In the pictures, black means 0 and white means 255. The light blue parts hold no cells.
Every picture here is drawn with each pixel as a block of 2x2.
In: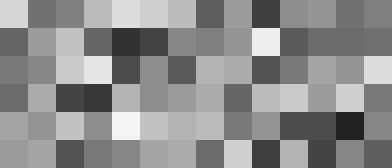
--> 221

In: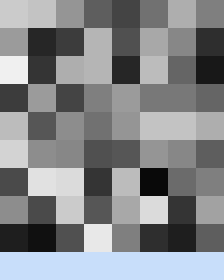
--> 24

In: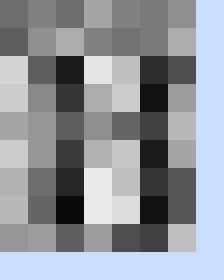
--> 78

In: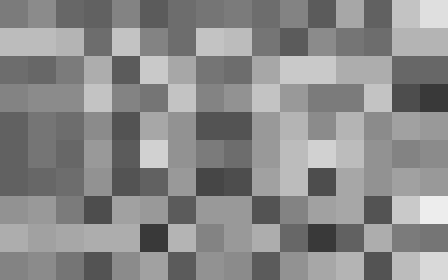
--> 103

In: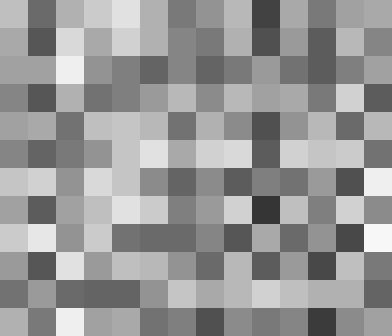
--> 161

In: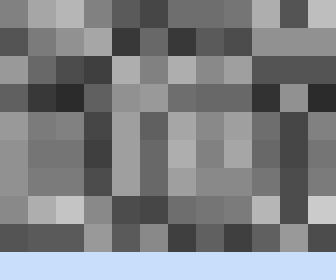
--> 84

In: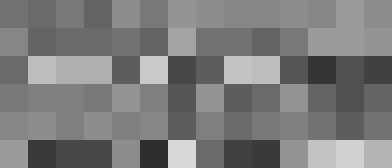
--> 65

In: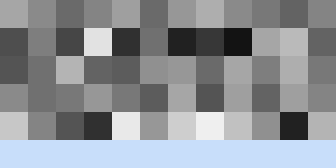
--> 120

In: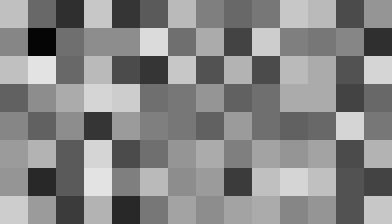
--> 213
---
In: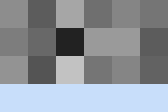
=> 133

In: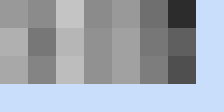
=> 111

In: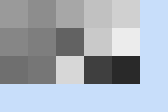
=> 193

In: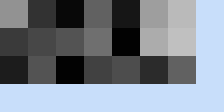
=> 158

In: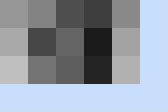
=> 62

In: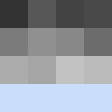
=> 67
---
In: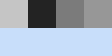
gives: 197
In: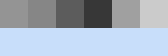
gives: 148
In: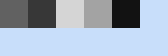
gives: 97
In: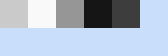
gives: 202
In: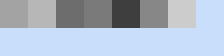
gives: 163
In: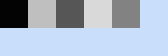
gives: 3
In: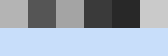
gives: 180
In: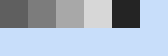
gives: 95
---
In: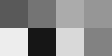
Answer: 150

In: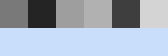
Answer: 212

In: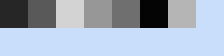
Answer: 181

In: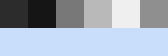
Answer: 143

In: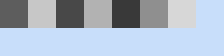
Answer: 215

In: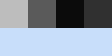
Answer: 48
